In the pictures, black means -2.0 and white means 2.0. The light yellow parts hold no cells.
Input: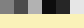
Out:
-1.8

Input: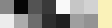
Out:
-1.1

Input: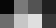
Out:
-1.5

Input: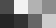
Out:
0.2

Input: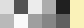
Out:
0.7

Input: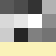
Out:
0.8

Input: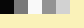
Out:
0.3

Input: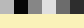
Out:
1.5

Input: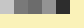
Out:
0.3

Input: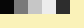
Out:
1.7
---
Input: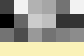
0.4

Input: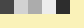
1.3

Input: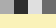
0.7

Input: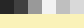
0.4

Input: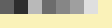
-0.3

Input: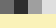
-0.3
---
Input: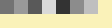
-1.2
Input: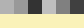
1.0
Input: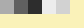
-1.3
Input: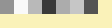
0.7
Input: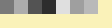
1.5
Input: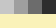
0.5
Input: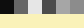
-0.8
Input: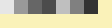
1.0
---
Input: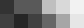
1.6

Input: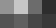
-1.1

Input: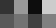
0.0

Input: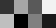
-1.6

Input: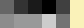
-0.2

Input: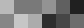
-0.3
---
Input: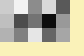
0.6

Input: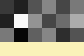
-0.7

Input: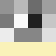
1.5

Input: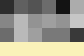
-1.1

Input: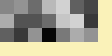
0.3

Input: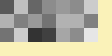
1.6

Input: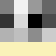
1.2

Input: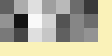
0.3

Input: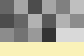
1.4
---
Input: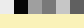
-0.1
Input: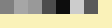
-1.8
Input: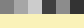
-1.0
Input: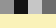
-1.7
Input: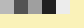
0.5
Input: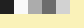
0.7
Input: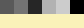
0.8
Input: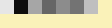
0.2
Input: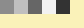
-0.4
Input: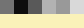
0.8
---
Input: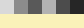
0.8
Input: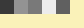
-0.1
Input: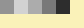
0.7
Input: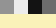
1.7
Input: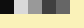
0.4
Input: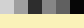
0.1
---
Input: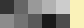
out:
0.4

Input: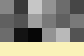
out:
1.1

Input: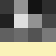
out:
-1.7

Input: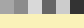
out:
1.4

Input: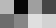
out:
0.5

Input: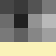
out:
-0.7

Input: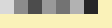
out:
-0.8

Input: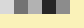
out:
0.8

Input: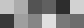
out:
-0.7

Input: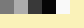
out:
-1.1
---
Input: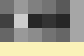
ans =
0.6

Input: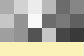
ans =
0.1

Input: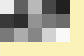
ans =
-1.5

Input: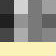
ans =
0.5

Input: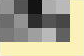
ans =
0.9

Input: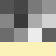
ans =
0.3

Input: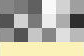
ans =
0.5

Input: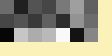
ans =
-0.5

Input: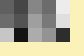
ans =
1.7

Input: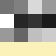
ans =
0.4
